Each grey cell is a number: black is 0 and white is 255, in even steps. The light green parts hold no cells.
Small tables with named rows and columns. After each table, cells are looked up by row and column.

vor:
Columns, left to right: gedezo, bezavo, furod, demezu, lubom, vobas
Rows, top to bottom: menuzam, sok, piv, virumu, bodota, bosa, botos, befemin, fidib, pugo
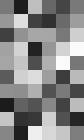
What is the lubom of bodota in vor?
250
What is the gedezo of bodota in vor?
165
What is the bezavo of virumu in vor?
211
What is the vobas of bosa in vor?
186
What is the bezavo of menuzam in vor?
28
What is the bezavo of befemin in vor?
98
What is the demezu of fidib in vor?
207
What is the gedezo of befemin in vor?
27

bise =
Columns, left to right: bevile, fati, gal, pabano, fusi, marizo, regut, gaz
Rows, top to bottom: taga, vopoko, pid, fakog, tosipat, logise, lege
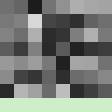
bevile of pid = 130
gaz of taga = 163
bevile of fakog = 93
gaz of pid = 121
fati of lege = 180
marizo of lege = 44
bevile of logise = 139
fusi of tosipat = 32
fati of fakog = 60
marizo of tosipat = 165
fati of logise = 67
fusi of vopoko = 62
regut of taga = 167
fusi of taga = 145
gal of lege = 160
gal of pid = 175
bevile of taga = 112
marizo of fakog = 34
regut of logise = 116
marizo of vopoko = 47
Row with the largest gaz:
taga

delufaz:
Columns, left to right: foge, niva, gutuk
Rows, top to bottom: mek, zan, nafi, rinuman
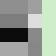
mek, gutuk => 159
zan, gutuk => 222
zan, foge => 125
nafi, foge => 12
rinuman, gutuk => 135
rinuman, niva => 168

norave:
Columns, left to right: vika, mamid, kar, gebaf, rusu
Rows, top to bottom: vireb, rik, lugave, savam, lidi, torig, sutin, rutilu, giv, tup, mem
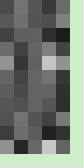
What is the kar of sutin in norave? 99
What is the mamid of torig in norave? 68
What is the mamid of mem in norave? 39
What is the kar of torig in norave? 101
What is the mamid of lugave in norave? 95
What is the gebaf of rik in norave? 78
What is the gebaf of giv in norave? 66
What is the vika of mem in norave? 144
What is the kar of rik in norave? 84

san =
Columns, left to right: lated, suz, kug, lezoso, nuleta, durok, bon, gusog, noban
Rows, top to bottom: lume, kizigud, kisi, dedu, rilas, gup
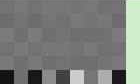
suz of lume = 120
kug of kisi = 123
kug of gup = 24
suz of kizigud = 116
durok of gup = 204
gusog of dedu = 113
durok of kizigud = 121
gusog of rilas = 116
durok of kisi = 111
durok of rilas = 112
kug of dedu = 114
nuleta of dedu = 119
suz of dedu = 121
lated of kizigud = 109
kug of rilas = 120
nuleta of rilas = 114
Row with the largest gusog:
gup

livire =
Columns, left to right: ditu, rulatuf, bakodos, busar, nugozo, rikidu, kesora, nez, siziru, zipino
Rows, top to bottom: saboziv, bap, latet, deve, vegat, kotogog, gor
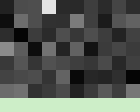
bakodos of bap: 78
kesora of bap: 63
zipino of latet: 65
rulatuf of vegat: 85
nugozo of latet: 78
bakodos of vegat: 53
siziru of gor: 62
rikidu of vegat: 62
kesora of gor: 59
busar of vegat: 81
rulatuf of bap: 109
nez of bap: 27
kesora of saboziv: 62
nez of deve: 59
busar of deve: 114
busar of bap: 49
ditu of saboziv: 34

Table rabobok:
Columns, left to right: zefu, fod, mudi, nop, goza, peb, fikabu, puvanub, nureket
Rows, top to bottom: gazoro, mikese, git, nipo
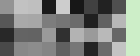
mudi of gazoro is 191
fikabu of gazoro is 65
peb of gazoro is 23
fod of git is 100
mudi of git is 99
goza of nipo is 96
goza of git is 48
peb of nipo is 119
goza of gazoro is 205
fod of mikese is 169
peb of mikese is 107
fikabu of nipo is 35
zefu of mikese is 87
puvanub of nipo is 106
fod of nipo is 136
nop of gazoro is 26
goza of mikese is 117
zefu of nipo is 73
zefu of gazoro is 148
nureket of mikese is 183
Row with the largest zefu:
gazoro

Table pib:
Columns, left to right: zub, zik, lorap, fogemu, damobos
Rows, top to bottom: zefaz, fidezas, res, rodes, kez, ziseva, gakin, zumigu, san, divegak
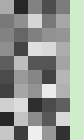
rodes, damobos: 173
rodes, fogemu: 217
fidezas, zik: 143
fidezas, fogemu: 120
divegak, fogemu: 151
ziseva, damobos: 182
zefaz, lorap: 130
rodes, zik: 68
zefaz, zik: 39
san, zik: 195
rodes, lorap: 223
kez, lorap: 86
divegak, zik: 61
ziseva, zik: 153
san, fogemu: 88
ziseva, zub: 75
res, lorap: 128
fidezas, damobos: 167
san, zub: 38

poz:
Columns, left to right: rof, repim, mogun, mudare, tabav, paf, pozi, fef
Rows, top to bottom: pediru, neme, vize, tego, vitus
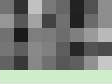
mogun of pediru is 193
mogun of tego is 137
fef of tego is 75
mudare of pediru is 121
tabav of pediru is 102
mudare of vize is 123
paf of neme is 32
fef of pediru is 142
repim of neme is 88
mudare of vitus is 112
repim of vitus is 56
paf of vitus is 95

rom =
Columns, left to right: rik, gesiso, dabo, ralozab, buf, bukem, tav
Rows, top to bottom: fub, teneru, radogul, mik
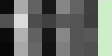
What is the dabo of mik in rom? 103
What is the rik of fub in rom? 12
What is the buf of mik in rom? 127
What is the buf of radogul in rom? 135
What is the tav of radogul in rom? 88
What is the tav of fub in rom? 64

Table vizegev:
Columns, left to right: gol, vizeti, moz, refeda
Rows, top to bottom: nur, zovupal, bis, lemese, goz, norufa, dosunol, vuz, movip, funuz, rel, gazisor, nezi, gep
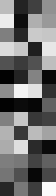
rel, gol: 172
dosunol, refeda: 49
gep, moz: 61
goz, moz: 81
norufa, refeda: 8
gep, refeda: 251
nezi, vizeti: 80
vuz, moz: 6
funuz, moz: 187
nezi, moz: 7
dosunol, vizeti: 243
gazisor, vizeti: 120

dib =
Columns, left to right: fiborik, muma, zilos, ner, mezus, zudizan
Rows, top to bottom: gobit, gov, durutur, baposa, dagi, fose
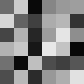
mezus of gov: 183
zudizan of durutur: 142
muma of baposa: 199
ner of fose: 152
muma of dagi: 10
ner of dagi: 77
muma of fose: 184
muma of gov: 99
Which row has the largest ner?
baposa

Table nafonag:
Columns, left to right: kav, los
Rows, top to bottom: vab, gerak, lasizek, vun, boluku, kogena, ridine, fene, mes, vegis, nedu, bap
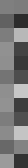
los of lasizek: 184
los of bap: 51
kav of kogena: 116
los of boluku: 56
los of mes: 79
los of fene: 61
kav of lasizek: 125
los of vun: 67
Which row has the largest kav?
bap

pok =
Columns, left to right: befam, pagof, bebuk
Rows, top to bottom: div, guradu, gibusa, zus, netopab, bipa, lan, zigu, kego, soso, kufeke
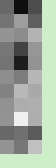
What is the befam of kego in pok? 147
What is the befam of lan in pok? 130
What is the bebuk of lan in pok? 169
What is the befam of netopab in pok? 115
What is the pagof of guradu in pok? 157
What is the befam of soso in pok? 104
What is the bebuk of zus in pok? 150
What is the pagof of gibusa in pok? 140
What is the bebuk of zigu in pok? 175
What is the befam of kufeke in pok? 147
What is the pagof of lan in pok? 184
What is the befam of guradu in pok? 116
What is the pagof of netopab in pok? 29
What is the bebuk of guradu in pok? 94
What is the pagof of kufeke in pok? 119

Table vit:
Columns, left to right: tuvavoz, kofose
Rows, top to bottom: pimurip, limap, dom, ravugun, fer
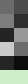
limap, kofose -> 47
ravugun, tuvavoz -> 202
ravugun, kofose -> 108
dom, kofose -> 153
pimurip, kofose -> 76
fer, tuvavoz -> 37
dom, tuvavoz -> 36
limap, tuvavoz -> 125
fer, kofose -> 12
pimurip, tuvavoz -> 107

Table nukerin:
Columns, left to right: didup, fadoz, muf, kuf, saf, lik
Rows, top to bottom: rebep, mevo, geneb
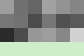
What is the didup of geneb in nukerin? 43
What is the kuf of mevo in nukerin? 119
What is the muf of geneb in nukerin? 151
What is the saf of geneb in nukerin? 135
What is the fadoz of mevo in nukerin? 114
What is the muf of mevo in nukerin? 75
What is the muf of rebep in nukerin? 101

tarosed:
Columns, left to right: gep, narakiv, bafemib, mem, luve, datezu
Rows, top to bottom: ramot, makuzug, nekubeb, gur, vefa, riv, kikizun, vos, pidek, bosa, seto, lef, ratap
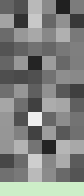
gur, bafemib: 114
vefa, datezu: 126
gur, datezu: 127
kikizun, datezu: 63
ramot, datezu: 124
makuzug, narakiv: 49
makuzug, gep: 163
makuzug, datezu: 56
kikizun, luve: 88
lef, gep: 71
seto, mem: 36
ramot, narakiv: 81
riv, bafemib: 80
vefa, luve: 104

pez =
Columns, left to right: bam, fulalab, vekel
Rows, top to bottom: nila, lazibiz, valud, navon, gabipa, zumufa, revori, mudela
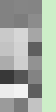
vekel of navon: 94
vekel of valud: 166
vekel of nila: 132
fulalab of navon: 210
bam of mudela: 155
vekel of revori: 94
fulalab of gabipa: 206
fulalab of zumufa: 85
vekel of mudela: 195
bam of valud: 201
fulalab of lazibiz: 125
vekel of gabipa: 146
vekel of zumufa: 131
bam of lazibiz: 130
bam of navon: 195
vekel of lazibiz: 140
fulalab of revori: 242
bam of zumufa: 56

